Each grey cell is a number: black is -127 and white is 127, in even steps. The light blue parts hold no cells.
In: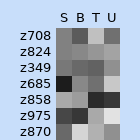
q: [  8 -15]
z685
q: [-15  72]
z685
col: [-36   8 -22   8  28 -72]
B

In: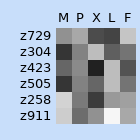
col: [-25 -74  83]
M
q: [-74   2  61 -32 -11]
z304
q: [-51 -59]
z729
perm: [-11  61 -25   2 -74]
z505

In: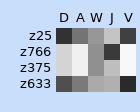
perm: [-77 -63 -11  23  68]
z25
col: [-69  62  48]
J

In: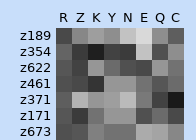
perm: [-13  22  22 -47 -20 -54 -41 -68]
z171
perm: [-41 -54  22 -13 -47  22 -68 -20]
z171

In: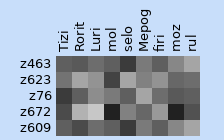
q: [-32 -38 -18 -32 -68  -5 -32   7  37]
z463
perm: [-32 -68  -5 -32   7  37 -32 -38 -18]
z463
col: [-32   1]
selo
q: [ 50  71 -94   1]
z672

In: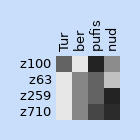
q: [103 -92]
z100
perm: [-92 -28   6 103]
z259

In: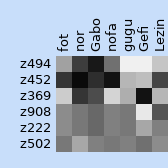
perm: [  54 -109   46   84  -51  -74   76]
z369
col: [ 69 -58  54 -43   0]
Lezin
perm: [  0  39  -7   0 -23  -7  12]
z222
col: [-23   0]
Gabo
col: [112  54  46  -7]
gugu

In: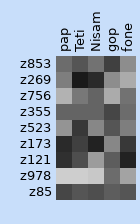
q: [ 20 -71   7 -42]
z523
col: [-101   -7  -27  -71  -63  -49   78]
Teti

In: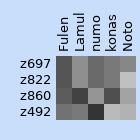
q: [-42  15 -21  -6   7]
z697
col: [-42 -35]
Fulen

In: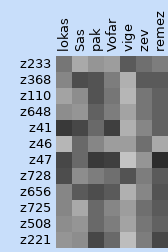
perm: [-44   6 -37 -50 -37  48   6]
z656
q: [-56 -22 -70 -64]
z47

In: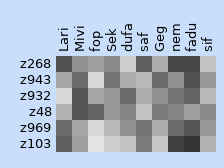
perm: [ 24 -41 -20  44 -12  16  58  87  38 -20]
z969
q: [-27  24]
z48
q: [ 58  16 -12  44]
z969
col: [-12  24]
Sek
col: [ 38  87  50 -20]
Lari
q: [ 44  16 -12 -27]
z932
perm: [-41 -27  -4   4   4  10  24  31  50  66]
z48

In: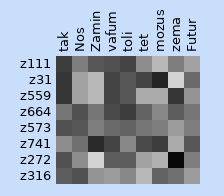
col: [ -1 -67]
mozus
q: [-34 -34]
z272
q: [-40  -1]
z573

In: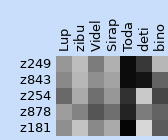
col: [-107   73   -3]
deti
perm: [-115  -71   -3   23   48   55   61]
z249
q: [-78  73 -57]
z254
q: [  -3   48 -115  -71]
z249

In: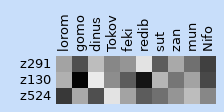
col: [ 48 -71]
lorom
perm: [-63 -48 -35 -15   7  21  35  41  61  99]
z291
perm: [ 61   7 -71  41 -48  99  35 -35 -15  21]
z524
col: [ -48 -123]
gomo
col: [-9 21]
zan
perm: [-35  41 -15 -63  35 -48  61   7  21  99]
z291
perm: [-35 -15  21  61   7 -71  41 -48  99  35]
z524

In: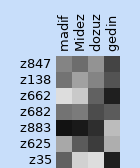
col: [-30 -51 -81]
dozuz
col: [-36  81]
Midez
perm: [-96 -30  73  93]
z662

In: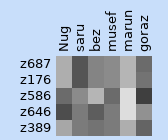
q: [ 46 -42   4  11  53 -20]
z687
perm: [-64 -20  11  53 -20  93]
z586
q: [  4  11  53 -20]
z687
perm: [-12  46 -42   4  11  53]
z176

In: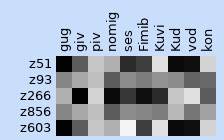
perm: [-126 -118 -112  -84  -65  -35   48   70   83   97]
z51
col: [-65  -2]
Fimib
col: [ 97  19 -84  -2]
Kuvi
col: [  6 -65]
Fimib
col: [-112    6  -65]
Fimib

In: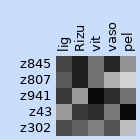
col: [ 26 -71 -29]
Rizu
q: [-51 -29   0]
z302
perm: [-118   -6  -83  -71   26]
z43
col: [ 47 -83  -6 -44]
vaso
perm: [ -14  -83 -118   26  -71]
z941
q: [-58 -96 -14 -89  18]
z845

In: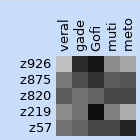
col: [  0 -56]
muti
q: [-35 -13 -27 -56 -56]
z820

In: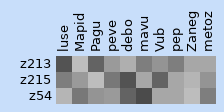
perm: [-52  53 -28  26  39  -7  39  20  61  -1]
z54
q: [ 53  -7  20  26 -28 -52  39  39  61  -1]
z54
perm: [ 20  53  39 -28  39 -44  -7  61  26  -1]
z215

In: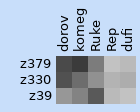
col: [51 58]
Rep
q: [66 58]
z379

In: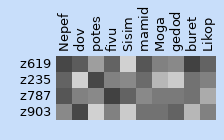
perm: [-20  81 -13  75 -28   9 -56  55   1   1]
z235
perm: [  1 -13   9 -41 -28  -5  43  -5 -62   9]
z787
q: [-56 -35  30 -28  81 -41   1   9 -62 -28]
z619
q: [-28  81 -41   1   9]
z619

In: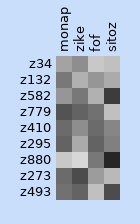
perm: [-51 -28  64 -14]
z493
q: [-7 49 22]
z132
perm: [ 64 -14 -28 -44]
z779

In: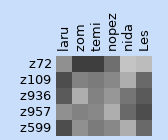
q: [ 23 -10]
z936
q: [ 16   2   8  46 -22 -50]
z957
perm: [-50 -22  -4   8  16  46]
z599
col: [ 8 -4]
temi

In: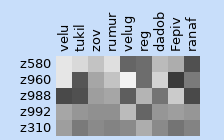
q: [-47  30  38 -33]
z988
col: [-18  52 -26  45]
reg
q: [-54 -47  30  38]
z988

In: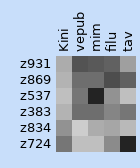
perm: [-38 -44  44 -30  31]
z931
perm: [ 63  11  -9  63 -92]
z724
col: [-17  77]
vepub

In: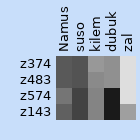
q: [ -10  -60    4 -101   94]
z574
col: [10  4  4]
kilem
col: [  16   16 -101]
dubuk
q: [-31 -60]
z143
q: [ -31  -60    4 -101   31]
z143

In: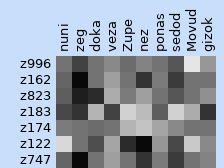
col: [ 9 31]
veza
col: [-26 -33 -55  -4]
nuni

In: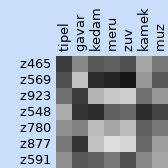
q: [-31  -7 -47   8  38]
z591
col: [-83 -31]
kamek
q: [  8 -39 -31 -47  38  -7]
z465

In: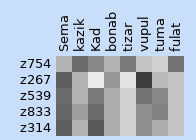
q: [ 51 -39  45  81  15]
z314
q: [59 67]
z267
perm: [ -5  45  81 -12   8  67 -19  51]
z539
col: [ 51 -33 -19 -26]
Sema
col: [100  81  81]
tizar

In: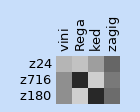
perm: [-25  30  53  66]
z24
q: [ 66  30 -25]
z24
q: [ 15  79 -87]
z180

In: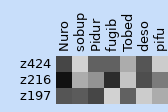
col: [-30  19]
Pidur
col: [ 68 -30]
Tobed
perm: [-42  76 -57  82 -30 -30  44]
z424
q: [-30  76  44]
z197
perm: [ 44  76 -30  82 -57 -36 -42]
z197

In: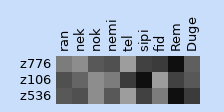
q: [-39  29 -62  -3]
z536
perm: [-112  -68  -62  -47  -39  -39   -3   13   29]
z536
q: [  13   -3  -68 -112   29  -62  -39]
z106
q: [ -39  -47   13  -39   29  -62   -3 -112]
z536
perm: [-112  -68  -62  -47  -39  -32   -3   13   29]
z776
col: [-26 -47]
nek

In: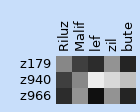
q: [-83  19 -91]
z179
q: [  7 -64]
z179
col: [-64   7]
Malif

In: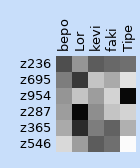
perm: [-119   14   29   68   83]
z287
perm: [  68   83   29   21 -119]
z954
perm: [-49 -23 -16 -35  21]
z236

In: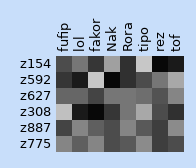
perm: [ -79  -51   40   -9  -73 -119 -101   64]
z308
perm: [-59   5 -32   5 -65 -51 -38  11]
z887
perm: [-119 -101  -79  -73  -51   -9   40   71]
z592
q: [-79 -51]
z592
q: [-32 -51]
z887
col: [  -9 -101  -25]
lol

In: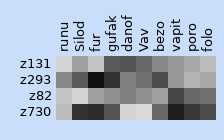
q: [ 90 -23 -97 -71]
z730
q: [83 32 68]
z131
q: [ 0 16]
z82

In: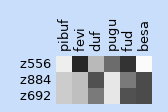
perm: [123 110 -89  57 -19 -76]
z556
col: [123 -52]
besa
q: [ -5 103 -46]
z692
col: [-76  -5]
fud

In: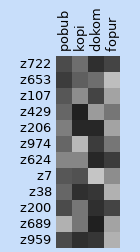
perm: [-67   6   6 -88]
z624
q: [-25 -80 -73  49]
z38
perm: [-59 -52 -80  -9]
z200
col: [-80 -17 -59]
dokom
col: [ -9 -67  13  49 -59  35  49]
fopur

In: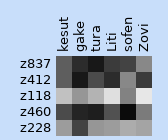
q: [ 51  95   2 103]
z118
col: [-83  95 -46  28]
Liti
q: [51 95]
z118
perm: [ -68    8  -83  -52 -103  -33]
z412

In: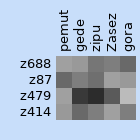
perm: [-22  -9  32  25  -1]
z688
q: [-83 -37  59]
z479
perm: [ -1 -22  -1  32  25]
z414
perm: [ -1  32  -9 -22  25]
z688

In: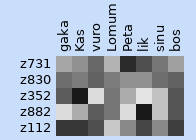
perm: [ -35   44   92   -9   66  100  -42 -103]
z352
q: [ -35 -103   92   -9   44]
z352

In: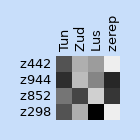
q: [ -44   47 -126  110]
z298
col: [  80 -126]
Lus
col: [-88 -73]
zerep

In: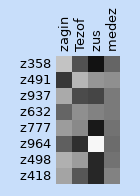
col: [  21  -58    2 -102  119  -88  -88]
zus
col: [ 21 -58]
zus
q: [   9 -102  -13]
z777

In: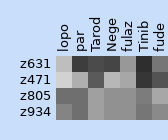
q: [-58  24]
z631
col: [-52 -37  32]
Tarod
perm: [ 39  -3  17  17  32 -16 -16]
z805
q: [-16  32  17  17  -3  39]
z805
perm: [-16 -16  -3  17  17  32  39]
z805
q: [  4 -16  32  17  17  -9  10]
z934

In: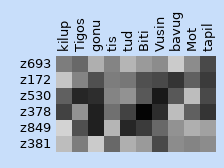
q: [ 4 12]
z381
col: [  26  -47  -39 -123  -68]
Biti
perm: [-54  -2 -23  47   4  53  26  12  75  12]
z693
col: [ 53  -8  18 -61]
tud
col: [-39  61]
bavug
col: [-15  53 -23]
tis

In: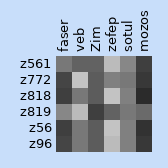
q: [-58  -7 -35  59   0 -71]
z96
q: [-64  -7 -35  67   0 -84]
z818
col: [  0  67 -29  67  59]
zefep
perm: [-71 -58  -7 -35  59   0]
z96
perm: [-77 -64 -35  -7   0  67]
z56
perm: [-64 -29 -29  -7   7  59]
z561

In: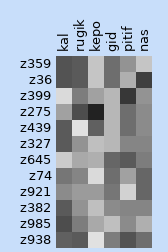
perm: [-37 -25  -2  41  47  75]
z645
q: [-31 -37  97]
z938
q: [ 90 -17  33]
z74
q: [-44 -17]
z938
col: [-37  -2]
rugik
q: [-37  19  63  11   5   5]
z382
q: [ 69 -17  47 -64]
z36

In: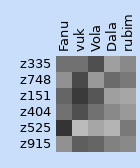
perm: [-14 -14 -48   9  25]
z404
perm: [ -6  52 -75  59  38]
z525

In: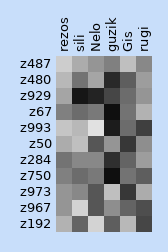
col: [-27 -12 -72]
Gis
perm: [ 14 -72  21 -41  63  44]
z50

